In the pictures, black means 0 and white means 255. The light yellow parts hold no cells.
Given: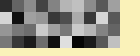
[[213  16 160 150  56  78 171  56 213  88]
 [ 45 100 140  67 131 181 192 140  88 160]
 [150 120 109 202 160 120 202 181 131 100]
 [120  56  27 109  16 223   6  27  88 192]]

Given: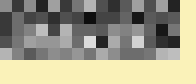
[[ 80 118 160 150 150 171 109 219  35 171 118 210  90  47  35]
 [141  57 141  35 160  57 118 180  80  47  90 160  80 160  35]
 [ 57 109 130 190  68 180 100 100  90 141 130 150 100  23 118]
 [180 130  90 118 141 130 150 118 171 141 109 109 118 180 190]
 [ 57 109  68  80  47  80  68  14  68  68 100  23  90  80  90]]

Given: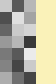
[[121  89 235]
 [101 202 212]
 [131  69 202]
 [202  89 183]
 [ 79 223 163]
 [173 111  69]
 [153 183  57]]

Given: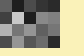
[[179 118 149  96 118]
 [ 76 149  86 108  42]
 [ 96  30  76  52  42]
 [ 64 200  30 137 128]]

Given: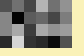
[[134   3  92 104  70 125]
 [ 81 113  70 180 113 146]
 [134 168  60 168 146 156]
 [ 41 213  51  41  12  81]]

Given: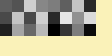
[[ 95  83 207 135 125  95 196  41]
 [ 32 165 104 184   0  53 125  11]
 [ 73 196  73 207  41 230 145 218]]

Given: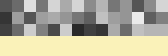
[[ 85 107 223 118 213 170 213 139 181 118 149  85 139 213]
 [ 64 107 204 128  74 204  41  64  53 170 107 192 181 181]
 [ 53 158  85 158 170 149 118  95 192 158 149 234  95 128]]

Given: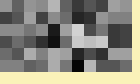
[[108  85 172 129 172 160  37  76  48 160 160]
 [ 66  85 160  66 139 108  37  48 148 129 129]
 [148  97 148 139 181  97  57  85  66 160 148]
 [139 139 118 139  26 160 210  76 118  57  66]
 [129 129  97 108 172 118   5 181  85  85 108]
 [ 76 108  85  48  16 108 201 190 201  57  66]]

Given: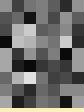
[[104 179 225 116  64  73  42]
 [ 73 179 203  93 104 137  54]
 [ 10 191 179 137 116 203  42]
 [167  54 146  83 126  10 158]
 [146  64 116 126  93  42 146]
 [167  30  64 116 104  19 158]
 [126  83  42 104  83 137 137]
 [ 83 104  19 126  73 146  93]
 [167  30  10  54  73  54 158]]
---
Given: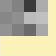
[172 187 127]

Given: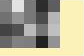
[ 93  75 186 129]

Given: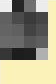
[236  59  96 106]

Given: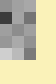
[168 164 159]

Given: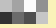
[145  79]

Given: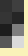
[63 53]

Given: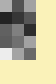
[162  54  97]
